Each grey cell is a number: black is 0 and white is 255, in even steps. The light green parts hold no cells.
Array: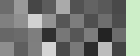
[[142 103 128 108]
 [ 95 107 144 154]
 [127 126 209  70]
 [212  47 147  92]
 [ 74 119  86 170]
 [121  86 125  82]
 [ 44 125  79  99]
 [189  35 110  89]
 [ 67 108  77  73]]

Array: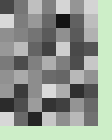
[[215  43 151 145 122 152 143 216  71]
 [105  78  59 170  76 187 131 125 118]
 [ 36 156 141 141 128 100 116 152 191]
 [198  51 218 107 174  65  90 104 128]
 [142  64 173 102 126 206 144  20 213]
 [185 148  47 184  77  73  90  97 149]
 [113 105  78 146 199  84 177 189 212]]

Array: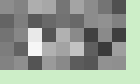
[[130 125 115 100 141]
 [142  98 135 126 131]
 [ 84 246 233  89 174]
 [154 177  85 105 167]
 [137 163 177 114 117]
 [ 92 195 138 104 164]
 [ 86  95  65 140 140]
 [145  58 138 145 116]
 [143 158  62 129  80]]

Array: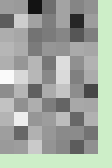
[[154 158 180 194 141 250 175 182 173  92 157]
 [157 103 238 144 181 216 150 172 167 205 154]
 [202 177 150 174  95 183 182 123 115 162  19]
 [148 151 157 125 171 136 119 150 123 126 110]
 [135 138 189 100 196 218 221 147 134 163 163]
 [ 92 139 103 168 141 128 144 170  86  38 133]
 [144 115 177 166  70 171 178 166 126 157 145]]

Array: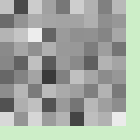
[[216  81 141 103 135 138 180 107 195]
 [148 175 182 131  98 166 197 147  74]
 [214 192 123 164 192 144 237 172 204]
 [155  83 187  58  90 176 100 165 161]
 [179 154 170 129 155 153 155 163 119]
 [ 68 117 159 192 138 152 144 163 206]
 [190 184 127 166  95 125 145 175 177]
 [177 159 179 140 179 158 133 143 128]
 [235 141 121 151 164 116 167 151 184]]

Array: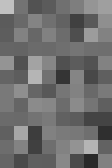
[[101 109  96 107 121 121 100 148 101  93  91 193]
 [ 74 131 167 106 101 143  93  81 100 130 105 115]
 [ 95  64  61 115 139 102 181 163 107 103 132  82]
 [ 94 110 129 122 135  88 113 134 106 129 112  91]
 [136 130 122  97 108 118  52  80 111 108  98 112]
 [ 74 147 120  92 139 130 133  92 117  78  64 126]
 [ 41 180 111  68 117 105  72  82 111 156  89 149]
 [129  98  47  68  95 122  95 130 110 130 143 159]]

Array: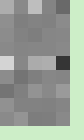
[[138 145 116 140 212 137 140 143 173]
 [148 130 128 116 135 133 130 127 137]
 [125 130 147 127 171 134 126 131 190]
 [126 129 137 135 174 134 134 129 132]
 [137 133 154 133  53 137 135 139 105]]
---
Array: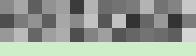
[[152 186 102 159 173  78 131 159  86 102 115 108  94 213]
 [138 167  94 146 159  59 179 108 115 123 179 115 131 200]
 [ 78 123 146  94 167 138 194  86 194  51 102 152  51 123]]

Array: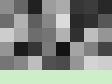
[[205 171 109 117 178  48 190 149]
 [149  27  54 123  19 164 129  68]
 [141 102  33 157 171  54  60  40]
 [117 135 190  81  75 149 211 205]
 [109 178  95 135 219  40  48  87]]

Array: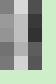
[[154 191  57]
 [148 191  50]
 [127 217  79]
 [120 211  86]
 [114 177  93]]

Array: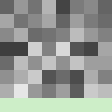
[[173 230 152 123 158  92 202 188]
 [166 115 137 166 100 158 123 107]
 [144 173 202  84 107  76 173 129]
 [137 173 107 115 129 188 152 129]
 [107 188 144 195 144 195 158 158]
 [100 152 115 180  68 123 137 100]
 [ 62  62 208 129 216  84  68 166]]

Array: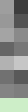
[[178 198]
 [164 138]
 [158  61]
 [152  83]
 [132 126]
 [113  89]
 [101 119]]

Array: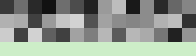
[[204  64 210  96  64 162 126 183  90 183 170 118  33 148]
 [177 170  64 154 197 210  82 162 140 133 140 177 189  49]
 [ 57 110  41  17 110  76  33 154 189  25 140  41 103 133]]

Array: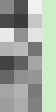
[[233 144 227]
 [178 186 116]
 [165 178 122]
 [157 172 129]
 [136  80 241]
 [102 144 150]
 [ 73  58 199]
 [ 66  96 165]]

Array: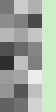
[[183 164 197]
 [156 164 236]
 [149  86 191]
 [141 127  74]
 [119 203 176]
 [ 98 112 210]
 [ 80 106 133]
 [ 46 191 127]]
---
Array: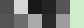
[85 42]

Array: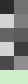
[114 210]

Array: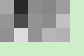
[156 139 146]

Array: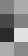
[170  72]

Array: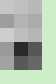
[184 179 205]

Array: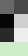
[72  6]

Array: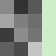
[ 88 127  59]

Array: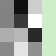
[205  57 173]
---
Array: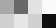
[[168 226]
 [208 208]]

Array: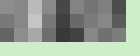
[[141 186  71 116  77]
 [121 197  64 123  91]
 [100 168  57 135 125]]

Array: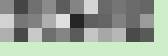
[[138 112  92 212 117 102]
 [210 128 224  95 129 155]
 [175 200 133 197 183  89]]

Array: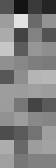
[[ 83  58]
 [157 106]
 [171 130]
 [198 150]
 [144 126]
 [ 87 181]
 [157 160]
 [156  68]
 [145 137]
 [ 77 115]
 [173 157]
 [160 129]]

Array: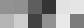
[[146  94 226]
 [181  66 233]]

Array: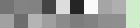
[[116 130 221 250 175]
 [161 180 139 130 143]]

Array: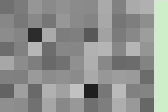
[[112 150 145 138 129 176]
 [135 137 151 132 118 142]
 [140  44 125  88 123 157]
 [109 182 135 177 135 149]
 [167 126 113 175 106 131]
 [129 154 144 169 157 108]
 [ 99 105 161  31 186 132]
 [143 113 136 111 174 103]]
